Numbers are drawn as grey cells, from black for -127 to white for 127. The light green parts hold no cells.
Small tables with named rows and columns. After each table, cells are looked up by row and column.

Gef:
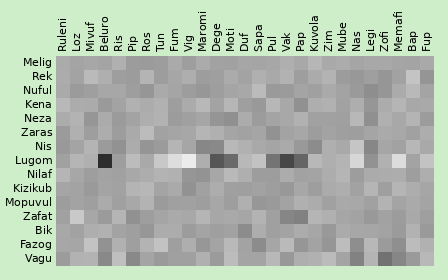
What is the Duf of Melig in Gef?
38
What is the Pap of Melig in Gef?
40
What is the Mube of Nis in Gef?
41
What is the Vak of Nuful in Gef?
27
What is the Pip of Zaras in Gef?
42
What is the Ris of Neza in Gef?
27
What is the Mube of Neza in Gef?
32
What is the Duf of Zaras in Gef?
34
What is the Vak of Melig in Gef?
47
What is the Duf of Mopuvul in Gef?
48
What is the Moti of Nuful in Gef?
37
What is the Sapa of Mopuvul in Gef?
23
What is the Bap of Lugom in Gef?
35
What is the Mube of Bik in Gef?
43
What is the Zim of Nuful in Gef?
42
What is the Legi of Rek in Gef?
31
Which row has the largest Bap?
Rek

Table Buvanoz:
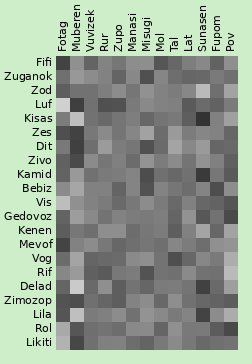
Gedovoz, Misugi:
-5
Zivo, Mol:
-3
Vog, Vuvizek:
-26
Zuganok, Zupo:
-27
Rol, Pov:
-54
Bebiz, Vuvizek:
1
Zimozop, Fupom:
-28
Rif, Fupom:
-14
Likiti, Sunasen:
-22
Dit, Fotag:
-6
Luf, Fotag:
80
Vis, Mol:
-4
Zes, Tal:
26
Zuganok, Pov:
-15
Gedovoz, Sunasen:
-40
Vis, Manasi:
-7

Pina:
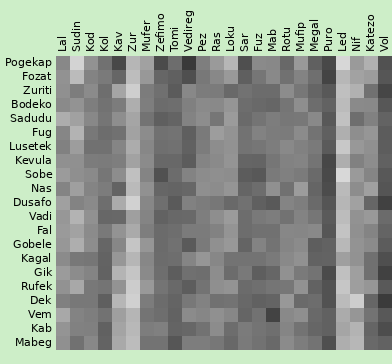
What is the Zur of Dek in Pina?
80
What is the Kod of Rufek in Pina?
-7
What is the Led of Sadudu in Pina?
65
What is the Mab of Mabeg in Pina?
-22
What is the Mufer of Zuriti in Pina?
-3
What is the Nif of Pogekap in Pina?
26
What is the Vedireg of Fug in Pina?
-32
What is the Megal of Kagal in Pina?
-29
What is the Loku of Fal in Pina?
20
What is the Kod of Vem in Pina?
-1
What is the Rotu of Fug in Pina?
-4
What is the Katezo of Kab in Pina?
-26
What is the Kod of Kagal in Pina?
-9
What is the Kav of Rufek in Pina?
19
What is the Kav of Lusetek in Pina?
5
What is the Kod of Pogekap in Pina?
18
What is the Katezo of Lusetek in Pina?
16
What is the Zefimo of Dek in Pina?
-19
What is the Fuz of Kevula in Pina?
-27
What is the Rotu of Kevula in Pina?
2

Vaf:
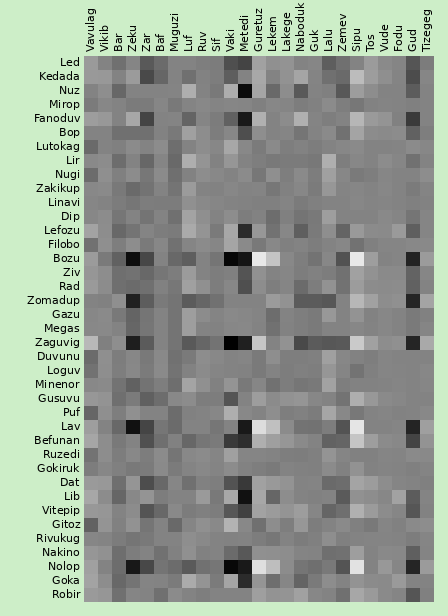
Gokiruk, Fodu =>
3
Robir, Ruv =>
-1
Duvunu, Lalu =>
32
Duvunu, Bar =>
-2
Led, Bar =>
-15
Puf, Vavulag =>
-25
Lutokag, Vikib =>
3
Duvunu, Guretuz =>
-5
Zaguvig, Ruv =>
-25
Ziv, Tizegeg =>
6
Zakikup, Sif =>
2
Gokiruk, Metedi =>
2
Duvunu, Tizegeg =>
3
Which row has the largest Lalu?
Lir

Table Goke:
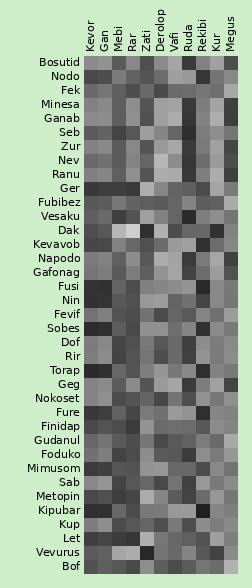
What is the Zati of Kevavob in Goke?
-47
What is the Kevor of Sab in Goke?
8
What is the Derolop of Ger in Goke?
7
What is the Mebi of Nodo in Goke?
-4
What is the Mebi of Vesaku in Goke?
-64
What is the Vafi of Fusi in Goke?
12
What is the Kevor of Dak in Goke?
-48
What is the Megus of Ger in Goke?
-5
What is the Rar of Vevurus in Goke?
44
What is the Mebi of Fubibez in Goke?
-7
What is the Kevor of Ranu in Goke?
0
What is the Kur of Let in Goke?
30
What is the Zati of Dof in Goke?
-6
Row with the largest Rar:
Dak

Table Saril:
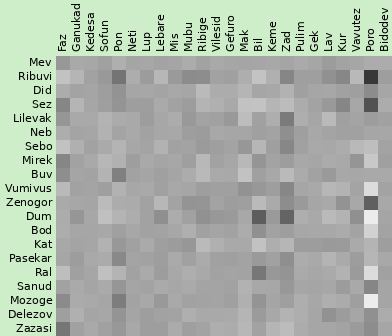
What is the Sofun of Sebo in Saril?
42
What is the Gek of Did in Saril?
38
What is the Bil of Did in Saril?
38
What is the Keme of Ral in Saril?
24
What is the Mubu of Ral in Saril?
46
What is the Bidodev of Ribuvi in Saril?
30
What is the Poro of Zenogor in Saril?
-31
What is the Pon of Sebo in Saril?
52
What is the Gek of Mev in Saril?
38
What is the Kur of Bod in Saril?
43
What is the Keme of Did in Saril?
40
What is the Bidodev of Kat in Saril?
30
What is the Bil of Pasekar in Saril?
26
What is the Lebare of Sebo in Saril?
50
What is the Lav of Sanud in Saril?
39

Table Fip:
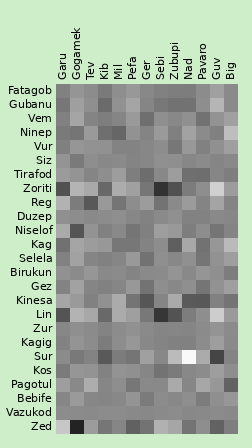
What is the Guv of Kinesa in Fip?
1
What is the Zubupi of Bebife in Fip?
8
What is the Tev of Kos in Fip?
19
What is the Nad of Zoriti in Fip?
-3
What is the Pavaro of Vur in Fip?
1
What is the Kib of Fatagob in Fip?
-5
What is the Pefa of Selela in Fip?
25
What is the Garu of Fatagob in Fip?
1
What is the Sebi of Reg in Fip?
-12

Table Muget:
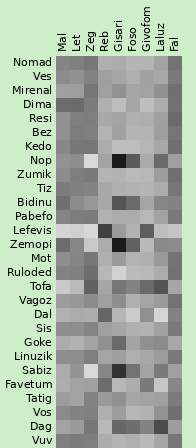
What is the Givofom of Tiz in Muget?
52
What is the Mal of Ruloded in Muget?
2
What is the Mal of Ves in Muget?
12
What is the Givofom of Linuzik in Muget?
40
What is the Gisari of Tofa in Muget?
-9
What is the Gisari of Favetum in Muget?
56
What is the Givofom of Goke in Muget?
16
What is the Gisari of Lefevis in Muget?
27
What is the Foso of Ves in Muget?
47
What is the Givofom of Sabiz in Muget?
36
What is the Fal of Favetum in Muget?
7
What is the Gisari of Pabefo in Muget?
44
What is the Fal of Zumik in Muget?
-16
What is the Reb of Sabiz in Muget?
7
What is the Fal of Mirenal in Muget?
-15

